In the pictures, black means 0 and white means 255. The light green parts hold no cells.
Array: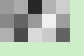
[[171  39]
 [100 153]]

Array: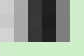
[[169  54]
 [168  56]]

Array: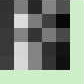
[[124  39]
 [219 124]]

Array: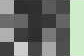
[[ 46  48]
 [102  50]]

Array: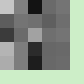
[[128  19]
 [116 112]]

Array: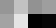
[[194 146]
 [228   2]]

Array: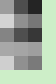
[[ 78  36]
 [144 119]]
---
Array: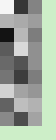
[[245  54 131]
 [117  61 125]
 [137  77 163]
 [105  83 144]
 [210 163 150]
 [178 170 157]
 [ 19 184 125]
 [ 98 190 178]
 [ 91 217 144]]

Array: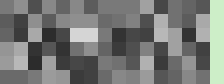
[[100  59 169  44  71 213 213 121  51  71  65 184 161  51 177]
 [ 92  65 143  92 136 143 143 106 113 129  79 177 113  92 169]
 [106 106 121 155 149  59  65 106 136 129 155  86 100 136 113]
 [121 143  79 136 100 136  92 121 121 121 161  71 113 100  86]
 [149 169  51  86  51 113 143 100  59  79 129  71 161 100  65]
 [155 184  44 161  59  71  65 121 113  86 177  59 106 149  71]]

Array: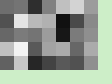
[[110 116  46 129 192 211 156]
 [103 123 116 156  23 123 143]
 [ 97 198  38  67  89  81 143]
 [ 81 229 185 177  17  74 137]
 [192 243  89 163 171 103 171]]

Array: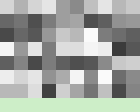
[[ 73 103  87 152 200 184 250 124 109  95]
 [103 116  79 124 158 165  79  95 146 152]
 [ 95 132  73 124  95  79  87 138 200 207]
 [244 152 229 124 221 221 244 237  59  87]
 [213 178 213 229 158 138 192 229 184 200]
 [184 184 221  65 207 165 116 192  73 132]
 [237 213 229 146 171 244 138 250 109 138]]

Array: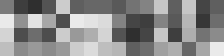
[[123  62  47  83 204  95 103 103  89 115 131 198  95 198  69  95]
 [212  77 109  77 204 153 174 212  83  47  69 198  62 174 115 139]
 [190 139 153 139 153 204 219 190 182  95 109 160 174 103 167 234]
 [234 145 227 167  77 234 227 219 131  69  62 131  89 182  55 109]]

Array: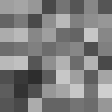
[[ 93  51  79 151 165 199 116 207]
 [ 79  57  45  93 199 159  93 165]
 [ 85  73 172 100 100 116 108 151]
 [108 116 128 108 122 135  79 128]
 [100 122  73 143 185 128 143 151]
 [159 165 151  73 116  85 135  85]
 [172 185 135 159 108 100 199 135]
 [185 192  85 143 178 108 178  73]]

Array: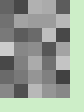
[[100  72 177 171  92]
 [135  80 184 149 135]
 [121  92 106 190  72]
 [106 121 149 128  65]
 [ 72 128 171 113 196]
 [204 135 141  86 163]
 [113 163 156 156 184]]

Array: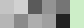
[[182 139 174 160  34]
 [196 209  90 147 117]]

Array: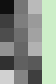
[[ 48  96  89]
 [147 103 178]
 [ 77 110 162]
 [ 15 118 186]
 [ 62 126 154]
 [209 132  62]]
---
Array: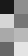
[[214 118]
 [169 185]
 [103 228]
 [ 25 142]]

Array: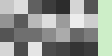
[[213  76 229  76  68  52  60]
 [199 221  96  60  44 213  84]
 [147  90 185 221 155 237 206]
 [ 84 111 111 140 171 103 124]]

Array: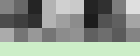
[[171 117 152 117 140 146  96 110  90 132]
 [132 103  36 179 208 202  36  48 125 223]
 [ 76  63  48 179 159 140  28  83  96 165]]

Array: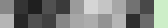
[[181  39  80  65 135 167 173 147 181  46 107]
 [135  52  31  80  58 155 213 197 167 114  72]]

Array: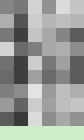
[[211 106 126 168 174 140]
 [174  83 204 182 189 182]
 [154  99 204 160 189 196]
 [133 120 211 146 219 196]
 [126 140 227 154 189 174]
 [120  63 196 168 133  91]
 [113  63 204 120 160  91]
 [106  63 160 106 133  91]
 [ 91  57 219 140 168 146]]

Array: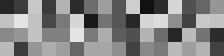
[[194 228 194  72 121 214  24 115  86  38 214 220 142  66 200 194]
 [186  59 150 173 158 102 166 166 142  66 136 121 186 158 179  66]
 [136 150 194 129 129 228 121 173  94  80 179 108  38 186 115  44]
 [ 38  59 200  59 179  44 108 158  86 206  17  44 214  80 102 150]]
